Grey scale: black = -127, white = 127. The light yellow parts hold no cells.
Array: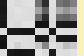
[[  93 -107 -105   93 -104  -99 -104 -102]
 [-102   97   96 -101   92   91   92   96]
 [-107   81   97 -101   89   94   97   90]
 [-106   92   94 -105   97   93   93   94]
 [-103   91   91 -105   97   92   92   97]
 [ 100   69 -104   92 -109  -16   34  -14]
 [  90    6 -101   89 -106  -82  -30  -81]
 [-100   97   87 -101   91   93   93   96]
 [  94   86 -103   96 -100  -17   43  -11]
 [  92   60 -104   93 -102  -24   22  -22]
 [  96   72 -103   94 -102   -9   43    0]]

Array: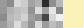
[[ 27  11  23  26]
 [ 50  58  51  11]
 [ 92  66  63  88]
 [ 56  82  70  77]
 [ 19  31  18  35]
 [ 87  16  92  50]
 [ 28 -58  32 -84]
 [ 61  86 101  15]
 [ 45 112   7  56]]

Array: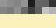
[[  3  21]
 [ -4  12]
 [ 15   4]
 [-22  19]
 [-65 -98]
 [-32 -25]
 [ 68 -28]
 [ 51 -76]]

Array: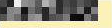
[[ -44  -90  -53]
 [   6    5  -92]
 [ -18   11  110]
 [ -77 -107   15]
 [  10  -17    5]
 [  23  -45  -35]
 [ -86  -89   50]
 [ -47  -14   16]
 [ -37  -81  -83]
 [  -6  -39  -52]
 [-113  -58  -67]
 [-116   -8  -38]
 [  -7  -99  -60]
 [ -58   -1  -79]]

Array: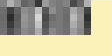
[[-14 -18 -21 -17   4]
 [-47 -68 -82 -62  49]
 [-23 -31 -37 -29  16]
 [  9  17  22  14 -27]
 [  0   4   6   3 -16]
 [ 43  67  84  60 -72]
 [-31 -44 -53 -40  27]
 [  7  -9 -18  14   2]
 [ -7  -7  -7  -7  -6]
 [-14 -17 -20 -16   3]
 [ 28  45  57  40 -52]
 [  7  14  19  12 -25]
 [-46 -66 -79 -60  47]]

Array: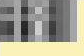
[[ -4 -45 -40  14 -22  15]
 [-14 -63 -57  18 -37  19]
 [ 36  35  35  38  35  38]
 [-53 -90 -86 -26 -71 -25]
 [ 11  -9  -7  28   0  29]
 [ 46  77  74  19  63  19]
 [ 17   2   4  30   9  31]
 [-42 -67 -63 -34 -53 -34]
 [-22 -26 -25 -21 -24 -21]
 [ -6  -7  -7  -6  -6  -6]
 [ 36  36  36  35  36  35]]

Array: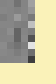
[[  4   8  11   4   3   6  -1   7   4]
 [  5   5  -2   5  13   6   5   5   6]
 [  6  -2 -12 -27 -27   0  26   1 -13]
 [  9   6  -1   8   5  -1   7   5   4]
 [-65 -17  98 -44  -1  63  -6  21  32]]

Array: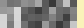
[[ 85  84  25  17]
 [ -3  14  30 -13]
 [ 84  87  88  -8]
 [-13 -39 -25  16]
 [-51 -30 -43   8]
 [-62 -35 -66  38]
 [ 25 -27 -36 -38]
 [-21   2  32 -70]
 [-69 -24 -22  -7]
 [-38 -64 -28  64]
 [ 70  -1   3 -39]]

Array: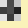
[[100 -64  95]
 [-67 -50 -53]
 [ 76 -94  69]]
